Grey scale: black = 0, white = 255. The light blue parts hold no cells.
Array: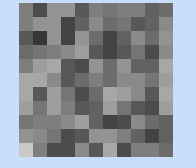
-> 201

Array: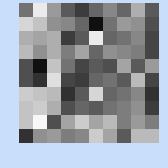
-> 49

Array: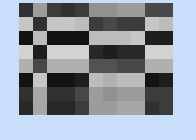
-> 40

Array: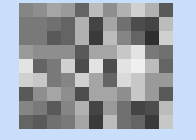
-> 100

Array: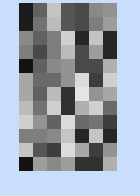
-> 19

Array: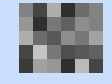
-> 59
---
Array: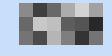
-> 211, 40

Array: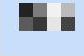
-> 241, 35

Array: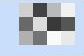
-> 250, 57

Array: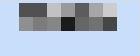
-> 204, 27

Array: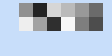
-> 247, 35

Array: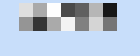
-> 254, 23
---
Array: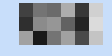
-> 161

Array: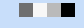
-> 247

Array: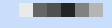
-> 36

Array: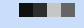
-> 46

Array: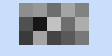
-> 68

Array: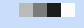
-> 123

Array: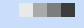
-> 170

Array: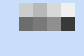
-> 121

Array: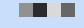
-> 44

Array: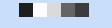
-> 218
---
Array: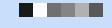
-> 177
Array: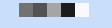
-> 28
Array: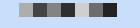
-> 109
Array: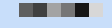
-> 22
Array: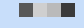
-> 186
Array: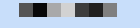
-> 32
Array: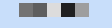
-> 32
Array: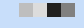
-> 32
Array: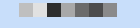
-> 76
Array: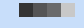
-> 106
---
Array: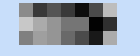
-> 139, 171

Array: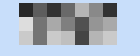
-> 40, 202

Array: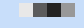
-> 232, 152

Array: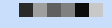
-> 42, 200

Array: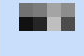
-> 114, 76

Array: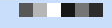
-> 87, 44
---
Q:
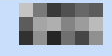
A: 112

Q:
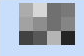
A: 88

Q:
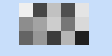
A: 60

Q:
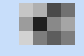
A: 125

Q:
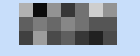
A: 55

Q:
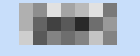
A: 131

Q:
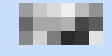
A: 42

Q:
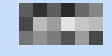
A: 83

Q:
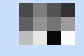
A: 230

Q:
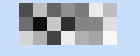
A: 176
